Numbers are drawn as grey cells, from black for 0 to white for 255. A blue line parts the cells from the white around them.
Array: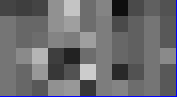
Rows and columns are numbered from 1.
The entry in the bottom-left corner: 117
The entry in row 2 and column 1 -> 117
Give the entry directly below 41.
132
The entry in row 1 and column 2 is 62
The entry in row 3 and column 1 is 117
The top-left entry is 68
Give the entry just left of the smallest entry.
132
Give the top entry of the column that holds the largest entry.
109
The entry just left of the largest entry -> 82
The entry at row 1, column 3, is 68
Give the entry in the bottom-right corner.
88
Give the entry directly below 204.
55
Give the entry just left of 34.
62
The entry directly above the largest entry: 109
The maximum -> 204

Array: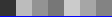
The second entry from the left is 188
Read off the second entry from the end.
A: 166
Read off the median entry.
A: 147
